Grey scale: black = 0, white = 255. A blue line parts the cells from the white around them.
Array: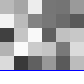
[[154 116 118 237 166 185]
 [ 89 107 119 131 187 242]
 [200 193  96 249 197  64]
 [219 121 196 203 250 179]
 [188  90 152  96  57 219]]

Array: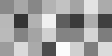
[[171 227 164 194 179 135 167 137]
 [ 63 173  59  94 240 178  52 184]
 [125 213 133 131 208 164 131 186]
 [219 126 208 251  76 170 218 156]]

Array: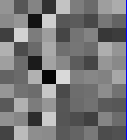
[[172 158 107 125 195  49 132  86 148]
 [ 99 119  72  91  87 206  18 150 138]
 [ 60  55 131 116  69 158 124 210  63]
 [149 174 109 118 111 170 106  76 177]
 [137 150  69  92 136 163  27 108 159]
 [167 130 135 128 217   5 177 106  99]
 [114 141 112 109  74 199 108 114 150]
 [ 87  90 114 107  86 150 124 177  89]
 [108 133  64  77  85 203  44 134 145]
 [ 81  76 121 100  89 139 142 187  67]]

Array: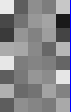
[[199 125 142  94 234]
 [ 26 164 152 115  72]
 [ 68 158 130 149  58]
 [183 103 137 167 171]
 [101 126 132 125 231]
 [230 140 150 121  94]
 [130 163 115 106 176]
 [169 123 133 143  93]]

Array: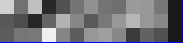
[[ 25 119 152 154 111 115 145 116  80  41 192 113 208]
 [ 25 135 151 182 151 120  90 135 178 100  38  78  88]
 [ 25  81  98  59 136 159 151  93 133 239 120 118  93]]

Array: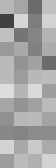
[[193 107 165 183]
 [211 125 214  64]
 [180 132 117 192]
 [171 129 169 153]
 [107 162 147 186]
 [188 183 156 186]
 [157 218 181 221]
 [187 160 147 165]
 [163 185 183 144]
 [139 140 132 135]
 [170 201 168 211]
 [210 176 187 157]]

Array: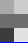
[[203 168]
 [110 109]
 [226  60]]

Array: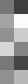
[[ 63 119]
 [251 163]
 [204 145]
 [132 214]
 [ 68 120]
 [183 145]]
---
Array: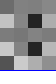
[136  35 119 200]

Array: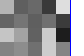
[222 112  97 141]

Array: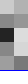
[178 136]

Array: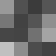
[ 85  84  68 192]

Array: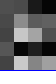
[  5  92 199  86]

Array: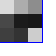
[141  27  63]

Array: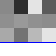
[ 91 144 115]
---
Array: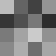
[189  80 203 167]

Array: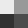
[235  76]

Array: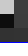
[202  60]

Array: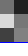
[114 119]

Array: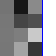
[116  69 201]

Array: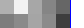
[176 138]

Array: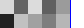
[216 193]
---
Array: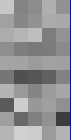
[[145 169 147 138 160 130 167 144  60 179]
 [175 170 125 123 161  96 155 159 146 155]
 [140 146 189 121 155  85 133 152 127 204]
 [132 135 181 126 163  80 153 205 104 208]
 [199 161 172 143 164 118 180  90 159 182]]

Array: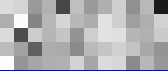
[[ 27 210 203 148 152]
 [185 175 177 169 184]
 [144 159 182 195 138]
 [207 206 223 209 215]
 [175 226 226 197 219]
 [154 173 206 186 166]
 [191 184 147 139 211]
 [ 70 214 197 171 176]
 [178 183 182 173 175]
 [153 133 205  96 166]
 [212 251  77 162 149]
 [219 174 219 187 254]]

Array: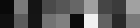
[[161 121]
 [ 59  41]
 [ 69  98]
 [160 240]
 [102  11]
 [ 86 128]
 [ 74 115]
 [ 20  21]
 [122  91]
 [  9  16]]

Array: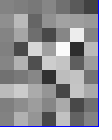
[[ 65 153 131 186 157 115 170 111 131]
 [ 90 158 237  45  94 195 197  72  98]
 [112 162 134 251 196 189  70 170 194]
 [134 145  72 159 205  49 149 134  72]
 [120 101 110 215  79 135 171 157 149]
 [126 186 166  73 178 121 204 141 177]
 [131 143 132 128 133 113 187 127 130]]

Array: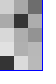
[[109 173 147 184 185]
 [168  53 174 176 219]
 [208 170 216 225  52]]

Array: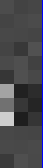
[[ 70  75  69  81  65  72  44  37  53  69  74  73]
 [ 67  72  71  56  79  80  33  55  30  70  72  79]
 [ 76  68  72  68  74  54 163 113 206  72  73  58]]

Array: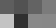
[[123 136]
 [ 99 137]
 [ 82  48]
 [ 94 195]]

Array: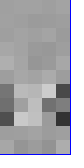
[[163 158 155 158 167 157  73 126  51 159 173]
 [159 156 164 152 154 171 204 113 155 156 147]
 [162 155 160 154 150 163 182 190 192 163 156]
 [162 159 163 163 165 167 186 160 201 159 149]
 [160 161 159 167 175 158 117 111  79 158 167]]
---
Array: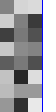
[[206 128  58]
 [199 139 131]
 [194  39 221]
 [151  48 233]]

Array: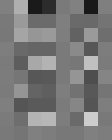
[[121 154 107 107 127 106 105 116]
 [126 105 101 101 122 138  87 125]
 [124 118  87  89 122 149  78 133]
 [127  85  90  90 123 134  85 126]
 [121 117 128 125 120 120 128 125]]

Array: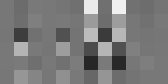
[[119 110 127 120 121 118 155 109 157 119 113 120]
 [120 180 121 118 157 116  76 181  81 128 118 119]
 [119 150 133 119 144 121 103 149 108 116 120 120]]

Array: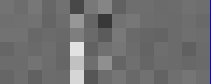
[[111 112 114 101 109 151 101  56 114 119 109 108 107 110 105]
 [102 109 106 110 103 226  98 112 118 108 100 110 107  96 107]
 [102 109  97 108 107 214  86 109 117 105 113  99 111 117 110]]

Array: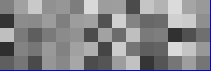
[[ 52 140 138 156 127 157 161  82 208 132 104 107 208 203 143]
 [ 47 131 118 153 130 161 175  69 203 117  95  99 218 196 152]]

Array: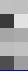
[[ 58 226]
 [190 193]]

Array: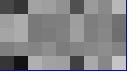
[[159 172 121 126 127 158 126 133 113]
 [128 137 132 142 124 132 136 142 131]]
